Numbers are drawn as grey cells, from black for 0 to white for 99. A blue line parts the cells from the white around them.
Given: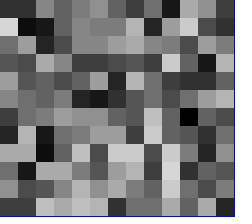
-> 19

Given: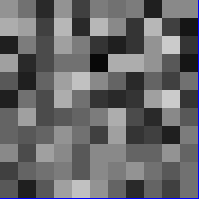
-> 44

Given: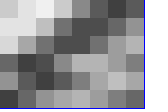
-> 88

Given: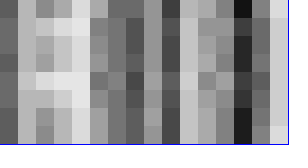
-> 71

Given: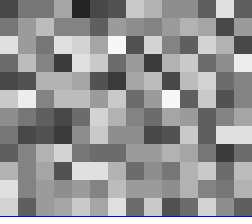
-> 46

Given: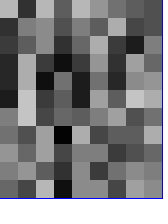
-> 19

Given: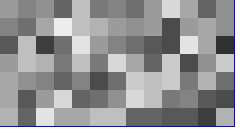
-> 51
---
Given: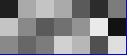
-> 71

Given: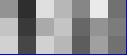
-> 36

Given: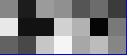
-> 65

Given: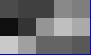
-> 39

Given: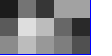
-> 59

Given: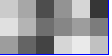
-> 83
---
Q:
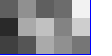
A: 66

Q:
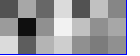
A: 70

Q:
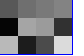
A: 29

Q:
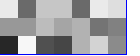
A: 31

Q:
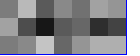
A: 76

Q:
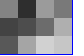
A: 81

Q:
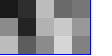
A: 54

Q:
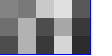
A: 22
